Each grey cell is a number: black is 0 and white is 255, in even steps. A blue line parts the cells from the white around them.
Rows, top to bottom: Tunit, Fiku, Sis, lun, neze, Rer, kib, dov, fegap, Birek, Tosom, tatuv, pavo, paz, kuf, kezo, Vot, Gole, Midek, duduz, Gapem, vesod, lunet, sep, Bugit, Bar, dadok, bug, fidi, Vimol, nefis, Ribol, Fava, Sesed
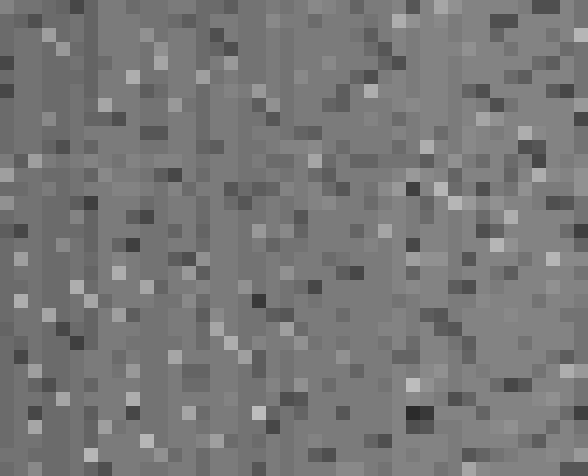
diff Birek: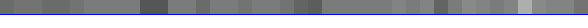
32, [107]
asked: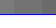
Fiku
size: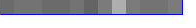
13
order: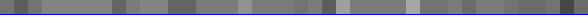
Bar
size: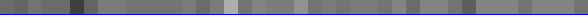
42
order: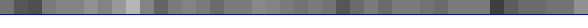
kuf

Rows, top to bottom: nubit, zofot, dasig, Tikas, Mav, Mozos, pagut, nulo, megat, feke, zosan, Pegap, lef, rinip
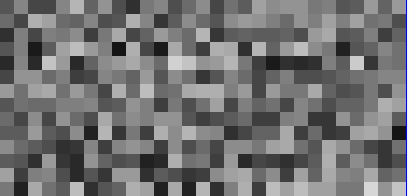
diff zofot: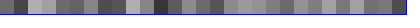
25, [127]
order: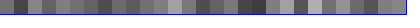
nulo
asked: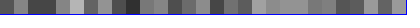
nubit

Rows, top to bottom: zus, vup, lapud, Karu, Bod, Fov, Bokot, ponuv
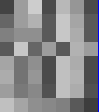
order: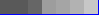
vup
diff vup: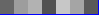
4, [89]
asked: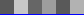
Karu
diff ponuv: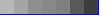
1, [192]
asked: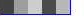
zus
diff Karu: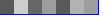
2, [199]

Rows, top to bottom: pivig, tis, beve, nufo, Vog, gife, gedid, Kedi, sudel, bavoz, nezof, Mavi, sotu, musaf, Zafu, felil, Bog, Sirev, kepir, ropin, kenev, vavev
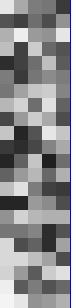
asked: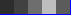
Vog
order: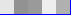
beve
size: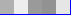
5
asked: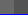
nufo
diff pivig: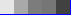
5, [58]
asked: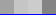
gedid

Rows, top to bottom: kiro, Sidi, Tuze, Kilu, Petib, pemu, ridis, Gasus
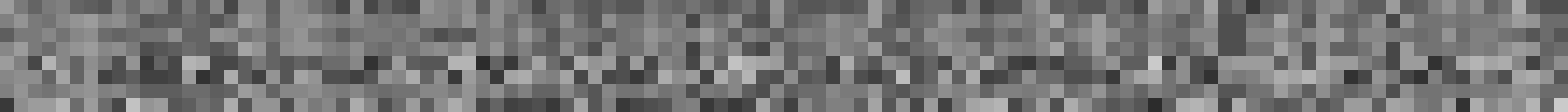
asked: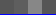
Gasus
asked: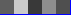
Petib
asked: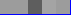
Gasus
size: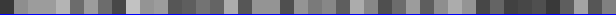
44
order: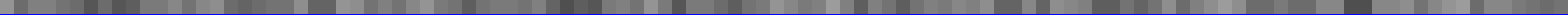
Tuze
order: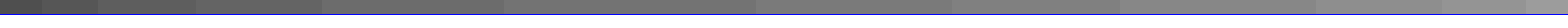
ridis
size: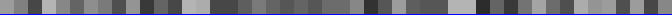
48

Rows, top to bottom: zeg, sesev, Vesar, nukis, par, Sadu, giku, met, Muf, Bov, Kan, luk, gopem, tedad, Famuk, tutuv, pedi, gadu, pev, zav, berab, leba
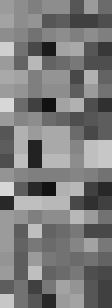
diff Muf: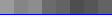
8, [93]
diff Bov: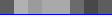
1, [86]
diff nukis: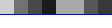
5, [163]
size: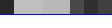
8
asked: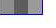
giku
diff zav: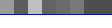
8, [72]

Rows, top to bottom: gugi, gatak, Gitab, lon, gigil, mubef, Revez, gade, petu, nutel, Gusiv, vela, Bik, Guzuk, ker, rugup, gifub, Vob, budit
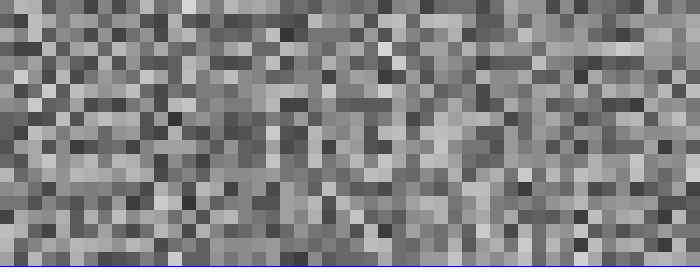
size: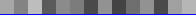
14
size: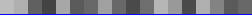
18
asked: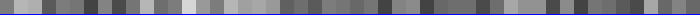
gugi
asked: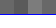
petu

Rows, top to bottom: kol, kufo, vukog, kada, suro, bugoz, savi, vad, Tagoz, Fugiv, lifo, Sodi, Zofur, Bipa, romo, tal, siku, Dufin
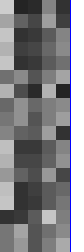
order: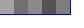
bugoz
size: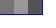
3
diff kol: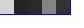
1, [205]
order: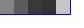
vukog
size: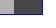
3
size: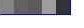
5
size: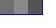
3

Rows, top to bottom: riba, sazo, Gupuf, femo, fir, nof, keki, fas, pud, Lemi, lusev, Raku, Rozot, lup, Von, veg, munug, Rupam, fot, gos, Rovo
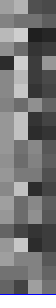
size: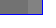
3
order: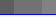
sazo
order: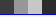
Rupam
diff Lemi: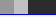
4, [52]
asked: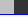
pud

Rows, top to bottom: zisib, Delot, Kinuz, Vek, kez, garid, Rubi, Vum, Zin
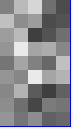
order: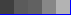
Rubi
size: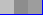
3
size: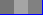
3
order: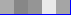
Vek
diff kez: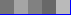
5, [192]
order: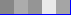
Vek

